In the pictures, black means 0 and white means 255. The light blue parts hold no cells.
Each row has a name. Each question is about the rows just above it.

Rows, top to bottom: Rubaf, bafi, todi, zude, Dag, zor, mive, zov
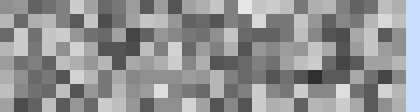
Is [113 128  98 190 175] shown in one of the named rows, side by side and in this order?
yes
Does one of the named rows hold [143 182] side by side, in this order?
no
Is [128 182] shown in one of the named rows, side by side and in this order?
no

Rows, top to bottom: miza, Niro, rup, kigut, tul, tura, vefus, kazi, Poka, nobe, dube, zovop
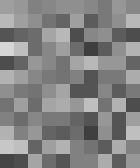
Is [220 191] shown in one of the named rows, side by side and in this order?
no
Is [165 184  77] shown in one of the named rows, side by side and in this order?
yes
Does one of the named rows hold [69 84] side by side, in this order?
no
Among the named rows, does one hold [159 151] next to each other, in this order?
yes

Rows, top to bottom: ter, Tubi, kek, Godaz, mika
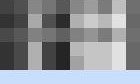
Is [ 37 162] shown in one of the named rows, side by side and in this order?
yes
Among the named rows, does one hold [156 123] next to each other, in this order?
yes
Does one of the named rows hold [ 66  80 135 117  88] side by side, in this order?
yes
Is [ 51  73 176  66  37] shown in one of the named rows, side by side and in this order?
yes
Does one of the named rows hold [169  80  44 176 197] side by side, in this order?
no
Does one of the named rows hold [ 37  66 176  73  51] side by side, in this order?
no

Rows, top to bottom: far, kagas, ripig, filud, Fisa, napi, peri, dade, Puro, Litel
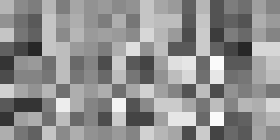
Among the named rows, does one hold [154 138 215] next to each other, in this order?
yes
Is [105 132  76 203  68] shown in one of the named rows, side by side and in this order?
yes
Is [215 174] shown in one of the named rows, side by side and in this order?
no

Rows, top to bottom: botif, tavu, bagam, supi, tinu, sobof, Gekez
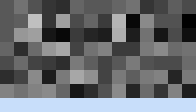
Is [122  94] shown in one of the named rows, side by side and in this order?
yes
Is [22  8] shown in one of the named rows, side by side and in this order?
yes
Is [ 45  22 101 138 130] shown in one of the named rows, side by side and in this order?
no
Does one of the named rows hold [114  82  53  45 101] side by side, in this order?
yes
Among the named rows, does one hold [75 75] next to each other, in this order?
yes

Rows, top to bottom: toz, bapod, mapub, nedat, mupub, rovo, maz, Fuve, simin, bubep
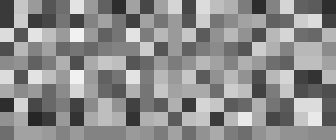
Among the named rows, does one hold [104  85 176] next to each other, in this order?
yes
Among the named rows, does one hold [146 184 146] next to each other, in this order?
yes
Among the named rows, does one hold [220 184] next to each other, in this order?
no
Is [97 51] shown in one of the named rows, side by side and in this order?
no
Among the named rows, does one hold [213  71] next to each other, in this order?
yes

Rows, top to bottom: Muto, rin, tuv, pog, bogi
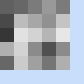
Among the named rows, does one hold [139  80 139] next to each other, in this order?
yes
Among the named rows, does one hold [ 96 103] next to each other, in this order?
yes
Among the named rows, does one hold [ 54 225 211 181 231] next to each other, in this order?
yes
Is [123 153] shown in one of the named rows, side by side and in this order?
yes
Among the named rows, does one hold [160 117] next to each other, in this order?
yes
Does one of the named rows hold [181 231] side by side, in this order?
yes

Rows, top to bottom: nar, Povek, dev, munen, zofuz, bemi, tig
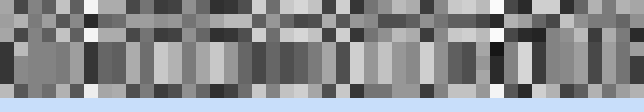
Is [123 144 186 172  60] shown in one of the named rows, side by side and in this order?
no
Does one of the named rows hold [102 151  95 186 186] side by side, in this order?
no
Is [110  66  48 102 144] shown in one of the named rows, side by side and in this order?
no
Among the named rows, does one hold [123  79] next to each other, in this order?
no
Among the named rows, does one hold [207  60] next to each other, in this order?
no
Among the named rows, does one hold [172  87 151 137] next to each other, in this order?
yes
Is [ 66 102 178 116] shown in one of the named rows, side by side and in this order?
no

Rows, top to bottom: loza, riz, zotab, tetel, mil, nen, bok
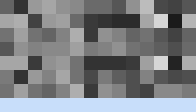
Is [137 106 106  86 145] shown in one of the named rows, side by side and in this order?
yes
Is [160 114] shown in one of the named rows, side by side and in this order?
yes
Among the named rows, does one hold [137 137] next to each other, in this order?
yes
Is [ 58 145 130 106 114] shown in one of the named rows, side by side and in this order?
no
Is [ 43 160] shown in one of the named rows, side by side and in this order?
no

